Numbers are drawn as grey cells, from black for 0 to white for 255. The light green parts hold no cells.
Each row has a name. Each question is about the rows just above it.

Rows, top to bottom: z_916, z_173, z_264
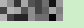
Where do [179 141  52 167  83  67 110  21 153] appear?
z_916
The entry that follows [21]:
[153]
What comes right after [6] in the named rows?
[141]
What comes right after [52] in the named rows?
[167]
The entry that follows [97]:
[167]

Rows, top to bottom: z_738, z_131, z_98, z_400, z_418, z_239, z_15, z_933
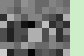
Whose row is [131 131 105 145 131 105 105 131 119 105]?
z_738
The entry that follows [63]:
[175]
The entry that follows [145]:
[131]

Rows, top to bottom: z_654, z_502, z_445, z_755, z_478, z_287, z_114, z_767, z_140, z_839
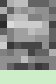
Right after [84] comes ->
[69]
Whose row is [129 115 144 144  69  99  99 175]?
z_767
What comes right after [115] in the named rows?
[144]

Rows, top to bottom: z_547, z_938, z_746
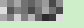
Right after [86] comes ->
[128]
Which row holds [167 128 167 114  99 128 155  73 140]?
z_547
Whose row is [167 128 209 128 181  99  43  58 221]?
z_746
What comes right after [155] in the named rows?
[73]

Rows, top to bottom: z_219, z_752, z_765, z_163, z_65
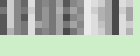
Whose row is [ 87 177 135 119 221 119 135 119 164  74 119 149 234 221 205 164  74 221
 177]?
z_65
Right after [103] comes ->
[221]
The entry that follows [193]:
[164]

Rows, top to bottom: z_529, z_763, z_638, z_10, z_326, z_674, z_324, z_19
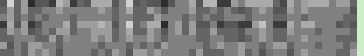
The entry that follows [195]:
[128]
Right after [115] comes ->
[128]
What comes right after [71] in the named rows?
[170]
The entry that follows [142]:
[128]

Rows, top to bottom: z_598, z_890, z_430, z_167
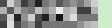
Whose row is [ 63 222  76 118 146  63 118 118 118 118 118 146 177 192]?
z_167
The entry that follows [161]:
[207]
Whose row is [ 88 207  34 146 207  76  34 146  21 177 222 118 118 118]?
z_430
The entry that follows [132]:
[118]
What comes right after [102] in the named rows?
[34]

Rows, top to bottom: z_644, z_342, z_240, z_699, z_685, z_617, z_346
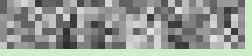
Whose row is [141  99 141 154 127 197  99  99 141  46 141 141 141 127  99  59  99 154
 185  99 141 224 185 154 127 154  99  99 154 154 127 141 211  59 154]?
z_685
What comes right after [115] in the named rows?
[154]
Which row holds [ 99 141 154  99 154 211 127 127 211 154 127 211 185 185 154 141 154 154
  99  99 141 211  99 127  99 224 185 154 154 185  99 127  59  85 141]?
z_342
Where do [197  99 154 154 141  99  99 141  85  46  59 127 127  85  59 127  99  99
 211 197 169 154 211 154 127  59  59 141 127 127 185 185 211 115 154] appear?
z_346
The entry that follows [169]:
[154]
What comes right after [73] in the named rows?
[127]

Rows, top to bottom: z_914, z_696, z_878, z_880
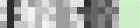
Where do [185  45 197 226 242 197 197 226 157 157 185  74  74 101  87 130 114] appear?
z_696
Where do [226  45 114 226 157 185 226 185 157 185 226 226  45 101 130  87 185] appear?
z_914
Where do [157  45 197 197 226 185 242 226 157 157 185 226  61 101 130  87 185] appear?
z_880
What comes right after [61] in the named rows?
[101]

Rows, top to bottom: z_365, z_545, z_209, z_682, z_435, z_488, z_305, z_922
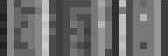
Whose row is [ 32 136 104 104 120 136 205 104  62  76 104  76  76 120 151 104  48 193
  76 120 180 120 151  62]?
z_209
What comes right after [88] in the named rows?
[120]
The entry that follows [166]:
[120]

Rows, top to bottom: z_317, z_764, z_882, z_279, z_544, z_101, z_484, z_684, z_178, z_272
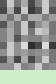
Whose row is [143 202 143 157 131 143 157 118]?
z_684
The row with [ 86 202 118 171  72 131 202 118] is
z_317
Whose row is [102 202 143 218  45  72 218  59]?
z_484
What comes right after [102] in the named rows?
[202]
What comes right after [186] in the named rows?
[118]

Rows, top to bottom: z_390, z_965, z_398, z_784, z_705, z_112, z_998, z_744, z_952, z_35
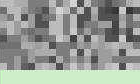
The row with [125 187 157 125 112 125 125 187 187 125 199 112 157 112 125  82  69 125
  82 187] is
z_705
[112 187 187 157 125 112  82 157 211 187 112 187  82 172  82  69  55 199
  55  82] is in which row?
z_965
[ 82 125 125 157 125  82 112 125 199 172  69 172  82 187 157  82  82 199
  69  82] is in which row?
z_112
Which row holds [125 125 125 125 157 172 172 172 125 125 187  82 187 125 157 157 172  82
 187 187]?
z_744
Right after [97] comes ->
[82]
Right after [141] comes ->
[172]

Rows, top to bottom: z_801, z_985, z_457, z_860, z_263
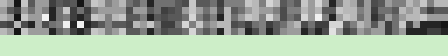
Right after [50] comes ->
[89]
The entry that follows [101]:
[127]
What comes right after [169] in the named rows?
[89]
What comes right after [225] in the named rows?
[156]
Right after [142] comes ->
[156]

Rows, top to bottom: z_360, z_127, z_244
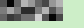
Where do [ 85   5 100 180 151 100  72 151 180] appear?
z_360
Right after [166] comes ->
[124]

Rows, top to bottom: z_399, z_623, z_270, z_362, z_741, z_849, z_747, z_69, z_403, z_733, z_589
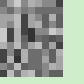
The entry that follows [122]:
[136]
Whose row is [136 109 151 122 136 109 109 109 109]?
z_623
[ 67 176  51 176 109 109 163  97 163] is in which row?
z_403
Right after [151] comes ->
[122]
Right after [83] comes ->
[97]

